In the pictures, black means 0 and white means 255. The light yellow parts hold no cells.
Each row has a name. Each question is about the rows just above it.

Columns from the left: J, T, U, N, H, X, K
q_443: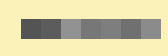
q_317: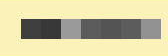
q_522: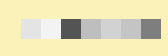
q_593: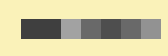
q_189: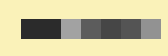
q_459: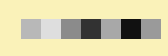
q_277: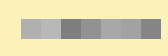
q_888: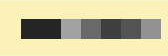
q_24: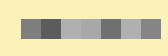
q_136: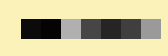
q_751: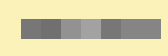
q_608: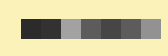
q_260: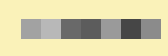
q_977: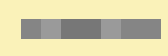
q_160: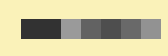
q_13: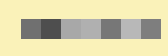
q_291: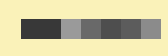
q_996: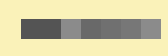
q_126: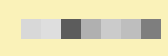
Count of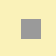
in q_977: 2
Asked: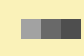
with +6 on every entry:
[168 111  84]
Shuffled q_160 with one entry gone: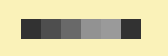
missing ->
[98]
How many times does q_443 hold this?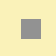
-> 1
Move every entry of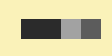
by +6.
[ 49  49 168  98]

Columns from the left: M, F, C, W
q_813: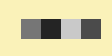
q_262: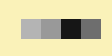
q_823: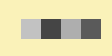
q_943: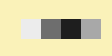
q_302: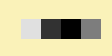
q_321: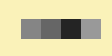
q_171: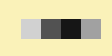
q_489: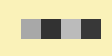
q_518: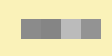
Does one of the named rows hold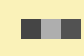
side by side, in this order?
no
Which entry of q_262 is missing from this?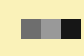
[180]
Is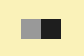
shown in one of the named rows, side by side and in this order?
no
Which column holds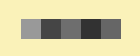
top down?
F

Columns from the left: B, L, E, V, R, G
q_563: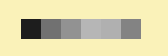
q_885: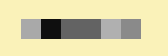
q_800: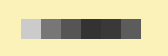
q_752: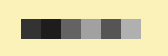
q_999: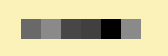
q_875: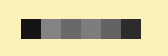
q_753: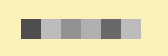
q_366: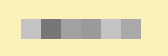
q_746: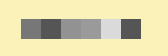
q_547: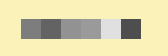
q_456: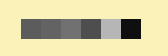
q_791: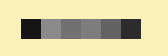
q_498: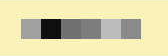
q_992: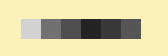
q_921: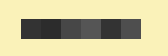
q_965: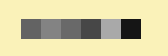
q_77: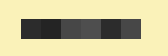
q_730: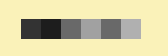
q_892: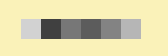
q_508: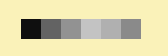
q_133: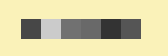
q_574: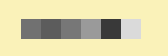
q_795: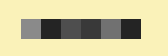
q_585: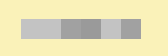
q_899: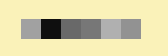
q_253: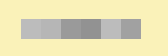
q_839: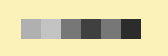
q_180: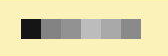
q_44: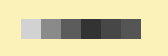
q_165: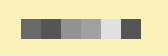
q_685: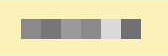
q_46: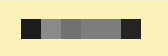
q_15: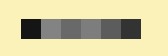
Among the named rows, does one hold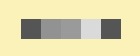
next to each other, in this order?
yes
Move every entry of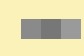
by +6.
[144 125 160]
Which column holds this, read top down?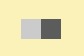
L
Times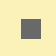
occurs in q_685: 0
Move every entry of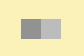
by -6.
[140 182]

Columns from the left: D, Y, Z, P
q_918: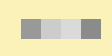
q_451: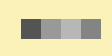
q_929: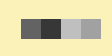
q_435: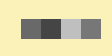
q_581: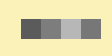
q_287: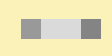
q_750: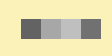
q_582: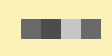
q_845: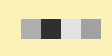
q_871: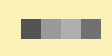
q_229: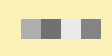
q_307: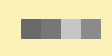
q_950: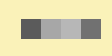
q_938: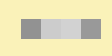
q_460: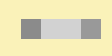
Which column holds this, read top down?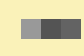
D
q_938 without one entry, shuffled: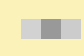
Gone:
[146]
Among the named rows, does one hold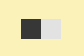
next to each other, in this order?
no
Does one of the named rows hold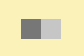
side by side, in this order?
yes

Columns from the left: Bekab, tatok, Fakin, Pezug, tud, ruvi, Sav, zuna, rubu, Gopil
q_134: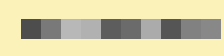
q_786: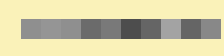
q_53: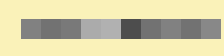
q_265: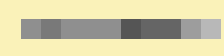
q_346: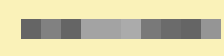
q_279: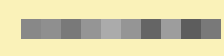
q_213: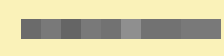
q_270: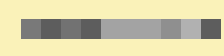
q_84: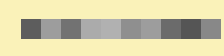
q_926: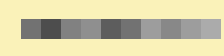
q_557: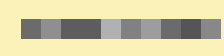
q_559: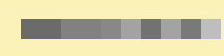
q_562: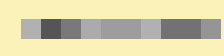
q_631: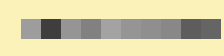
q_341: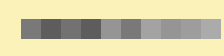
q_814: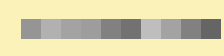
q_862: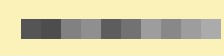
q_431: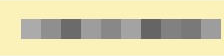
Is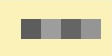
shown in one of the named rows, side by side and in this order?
no
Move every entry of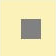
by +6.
[135]
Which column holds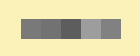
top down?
rubu
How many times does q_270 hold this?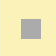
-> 0
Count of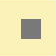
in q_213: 4

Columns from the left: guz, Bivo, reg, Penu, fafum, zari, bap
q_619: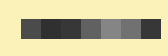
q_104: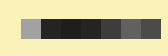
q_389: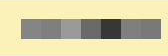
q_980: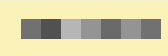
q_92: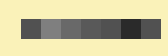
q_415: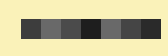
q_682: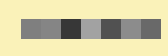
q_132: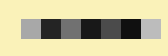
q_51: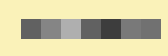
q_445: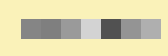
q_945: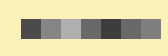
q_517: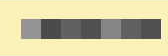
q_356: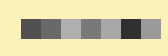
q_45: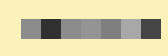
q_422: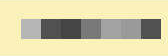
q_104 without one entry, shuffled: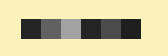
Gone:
[61]
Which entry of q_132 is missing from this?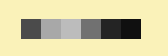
[24]
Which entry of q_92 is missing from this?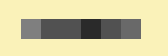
[89]
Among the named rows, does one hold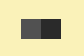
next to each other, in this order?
yes

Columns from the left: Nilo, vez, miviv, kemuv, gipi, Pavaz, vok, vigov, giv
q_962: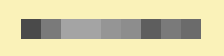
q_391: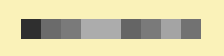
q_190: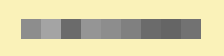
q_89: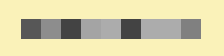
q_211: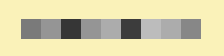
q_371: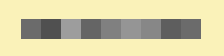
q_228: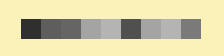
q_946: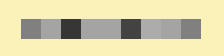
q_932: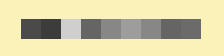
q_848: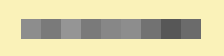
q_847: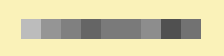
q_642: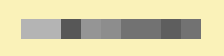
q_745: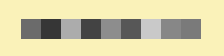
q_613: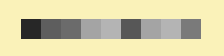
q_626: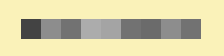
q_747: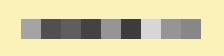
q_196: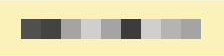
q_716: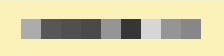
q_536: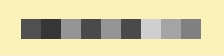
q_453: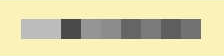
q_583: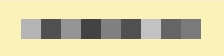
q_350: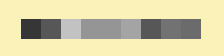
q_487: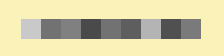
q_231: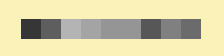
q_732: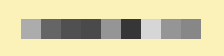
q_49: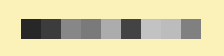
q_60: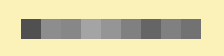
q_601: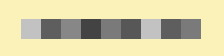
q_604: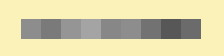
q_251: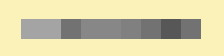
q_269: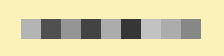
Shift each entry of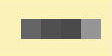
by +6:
[107  86  80 155]
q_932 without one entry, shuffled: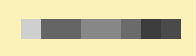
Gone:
[157]
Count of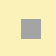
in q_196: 3

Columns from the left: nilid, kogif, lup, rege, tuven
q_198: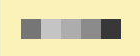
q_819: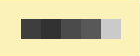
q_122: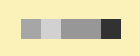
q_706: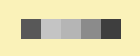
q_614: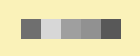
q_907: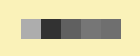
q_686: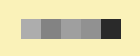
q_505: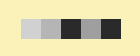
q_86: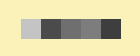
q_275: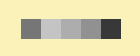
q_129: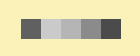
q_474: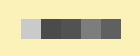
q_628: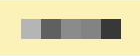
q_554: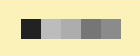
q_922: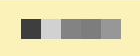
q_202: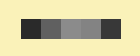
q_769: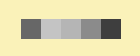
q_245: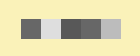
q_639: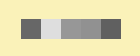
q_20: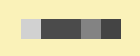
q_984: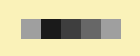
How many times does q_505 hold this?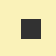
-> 0
